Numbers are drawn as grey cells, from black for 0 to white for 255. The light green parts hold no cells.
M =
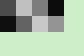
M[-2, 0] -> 76
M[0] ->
[76, 192, 125, 12]
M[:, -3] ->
[192, 99]

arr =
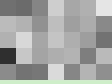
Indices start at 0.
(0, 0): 112
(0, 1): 107
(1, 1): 178
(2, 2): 166
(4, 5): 180
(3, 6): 186
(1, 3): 190
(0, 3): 206
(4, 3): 218
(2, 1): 216
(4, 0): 139
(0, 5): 176

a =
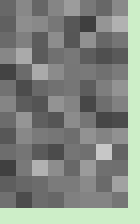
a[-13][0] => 104
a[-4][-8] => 109
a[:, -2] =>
[103, 149, 103, 79, 112, 126, 110, 70, 131, 199, 112, 106, 132]
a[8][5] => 146
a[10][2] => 177
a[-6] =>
[108, 149, 95, 85, 140, 117, 70, 75]
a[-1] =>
[112, 76, 108, 103, 128, 132, 132, 117]
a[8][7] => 145
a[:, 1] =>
[136, 142, 128, 170, 107, 76, 92, 149, 136, 117, 121, 103, 76]
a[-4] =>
[109, 117, 90, 75, 117, 112, 199, 99]
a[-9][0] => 67
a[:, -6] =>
[102, 137, 92, 91, 170, 105, 84, 95, 122, 90, 177, 108, 108]
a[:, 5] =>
[120, 63, 145, 93, 121, 93, 71, 117, 146, 112, 155, 138, 132]
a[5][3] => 113
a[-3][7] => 111
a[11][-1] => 161
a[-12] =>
[96, 142, 137, 119, 87, 63, 149, 177]
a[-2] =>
[94, 103, 108, 123, 123, 138, 106, 161]
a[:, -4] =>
[156, 87, 86, 120, 119, 118, 132, 140, 110, 117, 104, 123, 128]

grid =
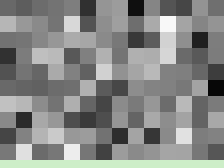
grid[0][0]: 104
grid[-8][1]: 117
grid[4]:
[82, 116, 102, 170, 129, 97, 209, 146, 165, 185, 129, 127, 103, 61]
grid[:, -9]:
[48, 83, 166, 128, 97, 177, 101, 58, 156, 118]
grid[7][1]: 42
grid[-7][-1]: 124
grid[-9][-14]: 182
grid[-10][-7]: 156
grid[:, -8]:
[149, 142, 138, 177, 209, 91, 69, 78, 114, 65]
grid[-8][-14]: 114
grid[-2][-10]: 152
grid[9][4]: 237
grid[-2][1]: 130
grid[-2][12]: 125
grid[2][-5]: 92
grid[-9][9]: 170
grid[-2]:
[69, 130, 180, 202, 152, 156, 114, 45, 164, 54, 138, 225, 125, 130]
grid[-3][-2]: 99
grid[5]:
[105, 100, 97, 108, 111, 177, 91, 71, 141, 131, 129, 120, 163, 7]
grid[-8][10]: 210
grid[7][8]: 100
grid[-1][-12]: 107
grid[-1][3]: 119
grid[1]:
[182, 152, 138, 116, 216, 83, 142, 159, 110, 170, 248, 164, 133, 148]
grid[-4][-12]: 140

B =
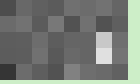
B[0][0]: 77
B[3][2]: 113
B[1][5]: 113
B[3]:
[92, 93, 113, 89, 105, 101, 224, 116]
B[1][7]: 95
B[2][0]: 93
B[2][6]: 200
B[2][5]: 101
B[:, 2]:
[96, 91, 109, 113, 94]
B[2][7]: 111
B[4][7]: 97
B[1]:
[107, 114, 91, 120, 82, 113, 82, 95]
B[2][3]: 93

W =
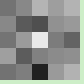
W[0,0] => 115
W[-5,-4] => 136
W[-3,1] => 155
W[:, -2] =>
[158, 145, 124, 139, 154]
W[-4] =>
[136, 90, 79, 145, 153]
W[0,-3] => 180
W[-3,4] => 99
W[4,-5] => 114

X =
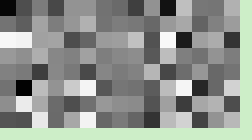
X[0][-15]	6
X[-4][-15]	129
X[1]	[115, 94, 163, 125, 150, 177, 115, 125, 120, 104, 153, 168, 99, 129, 156]
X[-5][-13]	174
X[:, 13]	[117, 129, 172, 147, 104, 104, 179, 147]
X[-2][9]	83
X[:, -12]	[72, 125, 164, 135, 136, 147, 107, 106]
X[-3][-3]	39
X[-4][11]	109
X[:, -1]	[177, 156, 51, 125, 116, 210, 77, 184]
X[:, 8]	[63, 120, 193, 141, 130, 114, 139, 101]
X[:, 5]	[147, 177, 101, 161, 73, 244, 112, 243]
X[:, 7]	[106, 125, 158, 136, 123, 118, 142, 122]
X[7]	[84, 81, 232, 106, 167, 243, 103, 122, 101, 51, 187, 210, 67, 147, 184]
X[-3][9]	92
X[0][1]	78
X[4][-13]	62
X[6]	[142, 235, 169, 107, 78, 112, 152, 142, 139, 83, 160, 60, 167, 179, 77]
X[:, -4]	[191, 168, 26, 127, 109, 245, 60, 210]
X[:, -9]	[114, 115, 155, 126, 134, 87, 152, 103]
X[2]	[247, 243, 161, 164, 77, 101, 155, 158, 193, 82, 248, 26, 160, 172, 51]
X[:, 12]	[119, 99, 160, 114, 151, 39, 167, 67]
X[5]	[114, 2, 188, 147, 203, 244, 87, 118, 114, 92, 188, 245, 39, 104, 210]

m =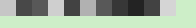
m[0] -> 198
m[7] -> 55
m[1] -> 72

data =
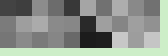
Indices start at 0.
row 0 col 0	67
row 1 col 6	159
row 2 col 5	28
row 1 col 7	133
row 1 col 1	158
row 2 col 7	199
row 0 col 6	113
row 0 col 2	140
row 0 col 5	165
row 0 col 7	173

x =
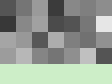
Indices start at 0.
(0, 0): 85
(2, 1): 152
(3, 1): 183
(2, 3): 173
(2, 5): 113
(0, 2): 154
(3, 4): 143

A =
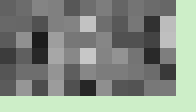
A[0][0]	98
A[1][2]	81
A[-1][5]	38
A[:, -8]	[128, 128, 158, 167, 148, 156]
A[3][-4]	147
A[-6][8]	116
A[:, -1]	[103, 188, 191, 126, 57, 121]
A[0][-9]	132
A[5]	[91, 150, 77, 156, 80, 38, 143, 86, 83, 120, 121]
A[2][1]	144
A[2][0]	91
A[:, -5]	[125, 110, 134, 132, 124, 143]
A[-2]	[85, 110, 110, 148, 94, 135, 124, 124, 118, 108, 57]
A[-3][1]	95
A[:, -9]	[132, 81, 28, 39, 110, 77]
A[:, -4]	[101, 88, 81, 147, 124, 86]
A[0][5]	110
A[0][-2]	107
